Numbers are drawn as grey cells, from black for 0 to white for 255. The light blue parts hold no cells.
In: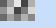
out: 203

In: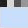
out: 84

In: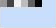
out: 151

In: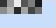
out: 164

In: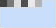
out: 178

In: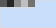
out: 114

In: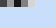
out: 128

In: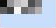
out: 192
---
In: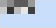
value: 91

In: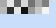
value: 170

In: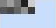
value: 32

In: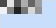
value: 102

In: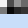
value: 149

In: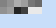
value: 118
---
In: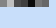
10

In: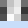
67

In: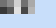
169

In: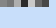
201

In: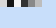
137

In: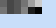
159

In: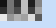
31
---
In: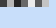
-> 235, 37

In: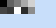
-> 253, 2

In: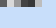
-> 217, 55

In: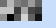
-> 211, 4

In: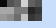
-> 210, 9

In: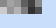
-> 203, 49
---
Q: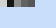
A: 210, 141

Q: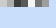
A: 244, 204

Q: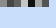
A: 197, 168

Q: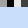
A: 231, 162

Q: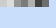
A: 220, 204

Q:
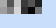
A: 212, 196

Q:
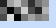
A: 218, 205

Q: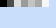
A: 246, 221

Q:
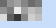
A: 233, 218

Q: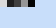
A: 218, 150
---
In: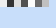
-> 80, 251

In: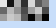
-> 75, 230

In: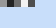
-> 110, 242

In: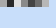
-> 138, 223

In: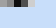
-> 14, 206

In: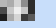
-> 238, 238

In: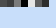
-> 1, 229

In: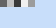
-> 57, 240

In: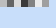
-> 58, 235

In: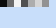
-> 80, 243
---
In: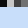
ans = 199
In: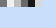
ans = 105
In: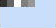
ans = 254
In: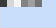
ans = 131
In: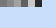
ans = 95
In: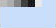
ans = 64
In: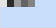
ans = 156
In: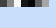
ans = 6
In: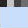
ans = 196
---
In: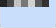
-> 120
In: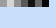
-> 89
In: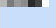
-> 139
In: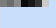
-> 11
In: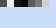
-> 5
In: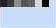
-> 86
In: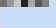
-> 35
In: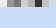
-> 208
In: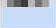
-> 61
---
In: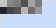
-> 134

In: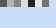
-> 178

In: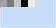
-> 121

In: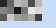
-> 101

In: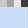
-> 163

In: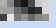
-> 133

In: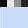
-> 231
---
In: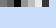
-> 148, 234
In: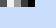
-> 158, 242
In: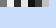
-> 229, 242
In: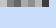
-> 170, 196
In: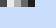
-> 177, 234
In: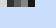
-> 93, 215
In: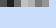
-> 192, 192
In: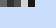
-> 79, 212
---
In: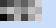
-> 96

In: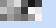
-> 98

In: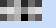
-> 39

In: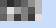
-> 100

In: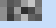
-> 157

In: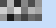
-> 134
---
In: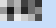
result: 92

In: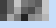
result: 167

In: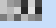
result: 171

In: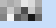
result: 243

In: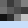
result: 46

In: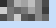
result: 119

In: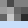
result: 199

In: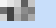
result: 68

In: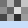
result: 168
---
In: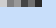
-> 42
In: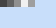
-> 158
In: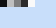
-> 249
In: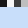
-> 190
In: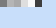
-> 62
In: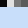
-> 91
